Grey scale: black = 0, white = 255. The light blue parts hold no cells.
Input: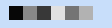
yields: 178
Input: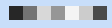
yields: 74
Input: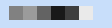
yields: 234
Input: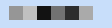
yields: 170
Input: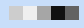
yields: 98
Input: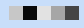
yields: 69
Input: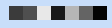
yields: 3
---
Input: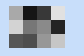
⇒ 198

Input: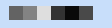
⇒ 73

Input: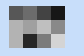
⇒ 212

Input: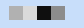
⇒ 140

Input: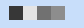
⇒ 141

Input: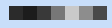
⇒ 73

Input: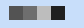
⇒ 31
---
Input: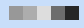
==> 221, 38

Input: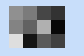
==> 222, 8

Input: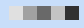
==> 224, 49

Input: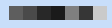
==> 202, 26

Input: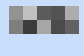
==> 192, 60

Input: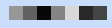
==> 216, 8

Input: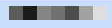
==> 222, 27

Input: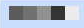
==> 235, 52
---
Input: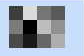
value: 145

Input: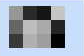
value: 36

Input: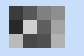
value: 163

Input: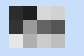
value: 85

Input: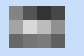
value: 145

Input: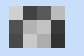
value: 58

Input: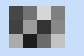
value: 136

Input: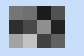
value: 34

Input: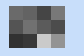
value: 76
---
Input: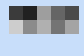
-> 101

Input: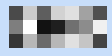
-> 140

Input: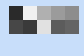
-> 155

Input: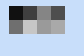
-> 133

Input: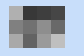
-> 142

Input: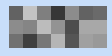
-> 168

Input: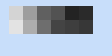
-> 35
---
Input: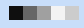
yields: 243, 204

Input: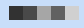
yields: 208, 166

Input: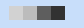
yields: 210, 188

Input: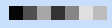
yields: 223, 188

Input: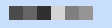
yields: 212, 149

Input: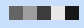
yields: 231, 158

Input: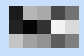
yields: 243, 218
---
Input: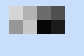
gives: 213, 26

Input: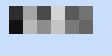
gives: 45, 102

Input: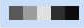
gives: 88, 12

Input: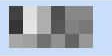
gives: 65, 151

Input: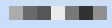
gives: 172, 143

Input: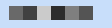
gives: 105, 84

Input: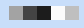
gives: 163, 191

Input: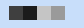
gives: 63, 154
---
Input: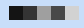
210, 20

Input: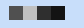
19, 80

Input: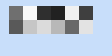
63, 89

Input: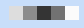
251, 221

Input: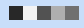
112, 40

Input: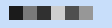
151, 27
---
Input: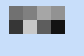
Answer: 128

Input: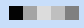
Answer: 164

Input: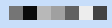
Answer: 10

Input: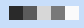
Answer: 91

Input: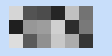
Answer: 83

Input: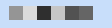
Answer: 219

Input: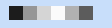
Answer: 150

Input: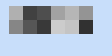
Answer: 65
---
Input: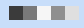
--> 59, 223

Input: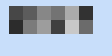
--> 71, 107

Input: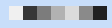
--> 240, 33

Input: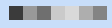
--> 59, 132

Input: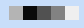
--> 180, 239

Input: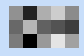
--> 145, 161

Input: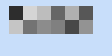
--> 45, 147
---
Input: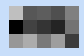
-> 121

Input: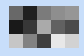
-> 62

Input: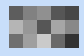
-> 202

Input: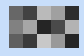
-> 200

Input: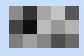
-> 133

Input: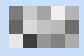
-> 150

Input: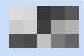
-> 193
